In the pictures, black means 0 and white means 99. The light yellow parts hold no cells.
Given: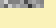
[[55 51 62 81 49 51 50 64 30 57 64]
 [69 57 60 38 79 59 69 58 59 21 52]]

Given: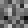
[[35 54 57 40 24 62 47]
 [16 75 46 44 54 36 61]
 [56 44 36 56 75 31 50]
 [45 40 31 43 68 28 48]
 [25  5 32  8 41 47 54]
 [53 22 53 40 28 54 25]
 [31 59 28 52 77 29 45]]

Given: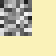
[[11 43 21 50 64 70 40 60]
 [59 42 16 65 82 70 37 86]
 [30 34 75 30 26 46 84 49]
 [95 87 90 74 56 48 63 42]
 [49 12 30 42 58 57 66 90]
 [82 42 90 44 36 38 93 61]
 [29 60 18 62 78 76 27 61]
 [90 92 87 75 58 54 55 38]
 [30 46 83 35 26 45 85 39]]

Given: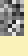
[[50 76 57 40 19 85]
 [11 49 47 76 45 27]
 [29 72 79 52 75 48]
 [33 15 53 38 59 19]
 [48 40 56 46 53 43]
 [96 65 29 51 70 14]
 [72 21 54 47 14 86]
 [72 44 45 34 91 34]
 [35 40 55 47 46 88]]

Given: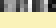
[[13  6 21 59 62 62 32 50 29 97 20 28 48 83]
 [ 4 31 19 47 67 60 26 54 43 93 18 27 50 66]
 [10 10 16 56 64 57 19 65 37 87 17 27 45 71]]

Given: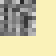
[[50 30 78 45 40 65 77 15 61]
 [44 56 44 32 48 52 38 44 44]
 [56 47 63 19 61 27 30 68 65]
 [60 82 50 39 64 47 70 33 37]
 [28 41 77 23 63 48 55 44 21]
 [58 71 47 42 58 47 55 36 21]
 [55 84 55 29 64 54 66 47 23]
 [67 56 49 39 60 40 74 39 49]
 [68 71 39 46 48 48 65 42 36]]

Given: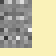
[[59 49 27 66 80 49 70 86]
 [47 52 50 54 52 50 49 54]
 [56 56 50 52 56 46 56 57]
 [55 61 61 36 44 44 46 43]
 [59 51 32 62 76 47 71 80]
 [46 51 49 55 52 52 48 54]
 [63 59 52 49 54 49 54 53]
 [51 93 31 69 46 46 34 58]
 [43 47 49 58 50 57 47 52]
 [67 35 71 21 67 49 89 53]
 [60 52 46 61 48 65 44 51]
 [45 49 49 57 51 55 48 53]]

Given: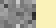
[[59 68 43 63 55 50 79 48 59]
 [55 40 61 28 52 48 64 47 50]
 [50 47 58 64 49 51 52 55 46]
 [49 16 63 61 53 54 37 41 56]
 [57 21 53 57 52 52 55 49 58]
 [34 54 50 44 54 52 51 61 50]
 [65 53 53 44 44 50 80 42 52]]
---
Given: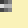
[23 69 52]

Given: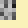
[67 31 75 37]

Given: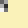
[39 18]

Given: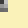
[23 66]

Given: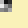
[72 59 65]

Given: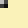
[74  6]

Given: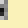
[81 55]

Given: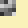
[49 70 34 83]

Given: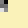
[49 44]
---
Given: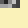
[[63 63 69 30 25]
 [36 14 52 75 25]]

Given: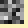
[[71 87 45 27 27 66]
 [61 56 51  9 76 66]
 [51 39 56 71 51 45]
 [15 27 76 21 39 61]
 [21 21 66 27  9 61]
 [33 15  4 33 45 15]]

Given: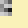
[[53 80 75]
 [80 75 59]
 [75 59 36]
 [59 36  9]]

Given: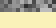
[[40 52 29 58 52 68 52 68 29 63 58 40 58 23]
 [40 46 46 52 34 63 46 40 52 34 73 73 73 40]
 [46 34 52 58 58 46 18 29 34 52 63 68 29 58]]

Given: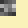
[[26 61 43 55]
 [67 55 49 78]
 [43 37 26 21]
 [21 31 37 43]]

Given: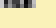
[[79 30 59 36 19 48  8 36 69]
 [79 13 54 25 25 64  2 30 74]]
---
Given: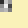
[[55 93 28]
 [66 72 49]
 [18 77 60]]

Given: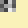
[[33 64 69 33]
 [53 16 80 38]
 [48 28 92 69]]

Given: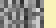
[[46 67 29 67 35 73 18 46 52 79 41]
 [67 46 35 73 35 62 29 46 35 41 57]
 [41 67 41 62 35 62 24 46 57 79 35]
 [35 73 52 52 41 57 24 46 67 85 29]
 [35 73 62 41 46 46 29 52 73 79 29]
 [62 35 67 41 52 29 67 52 57 24 57]
 [57 35 79 29 62 18 73 57 62 24 57]]

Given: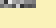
[[43 58 48 31 80 20 37 31 37]
 [64 20 91 64 58 69 53 53 48]]

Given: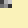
[[43 55 19]
 [25 67 78]]

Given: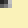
[[37 48 70]
 [14 25 75]]

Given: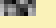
[[51 19 19  3 40 68 51 14 35]
 [68 40 51 46 25 30 30 51 40]
 [79 25 57 51 30 19  3 68 62]
 [73 46 68 62 30 14 19 73 57]]
